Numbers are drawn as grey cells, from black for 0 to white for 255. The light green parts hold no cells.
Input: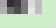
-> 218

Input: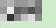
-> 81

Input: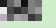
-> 128

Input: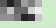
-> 212

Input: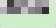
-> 151

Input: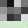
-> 121

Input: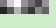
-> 70

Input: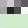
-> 123

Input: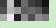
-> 93
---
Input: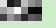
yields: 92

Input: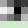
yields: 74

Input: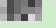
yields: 215

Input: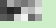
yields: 103

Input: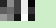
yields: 253

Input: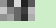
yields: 48

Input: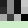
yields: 184
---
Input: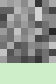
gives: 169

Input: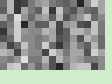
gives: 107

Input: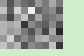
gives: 153

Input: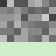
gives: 57

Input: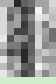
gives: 176

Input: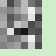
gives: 186
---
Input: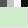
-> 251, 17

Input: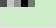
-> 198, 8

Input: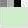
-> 247, 6

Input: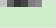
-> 196, 55

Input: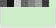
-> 203, 21

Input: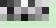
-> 245, 20

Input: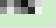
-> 244, 17

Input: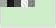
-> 236, 25

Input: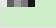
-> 232, 24
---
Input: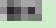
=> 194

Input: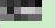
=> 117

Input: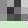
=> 151

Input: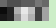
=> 24

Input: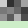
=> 146

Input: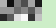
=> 40
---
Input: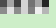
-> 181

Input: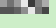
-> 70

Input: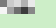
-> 135

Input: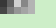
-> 179

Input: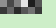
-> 56

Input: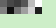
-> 29
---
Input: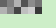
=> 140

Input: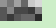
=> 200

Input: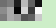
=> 97

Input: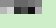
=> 115

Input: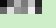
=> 194

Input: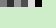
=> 222

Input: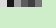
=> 64
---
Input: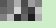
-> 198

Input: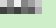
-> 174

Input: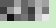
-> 118

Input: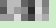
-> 140

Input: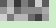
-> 168

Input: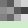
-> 64
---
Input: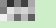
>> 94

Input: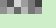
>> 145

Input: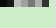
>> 50

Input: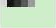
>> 156

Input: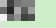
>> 79

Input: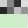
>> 148

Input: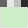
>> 43

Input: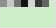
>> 99

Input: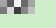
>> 191
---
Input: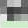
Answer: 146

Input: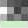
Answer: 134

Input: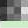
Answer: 117

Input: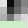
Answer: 187

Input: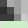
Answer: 133

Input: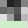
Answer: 74
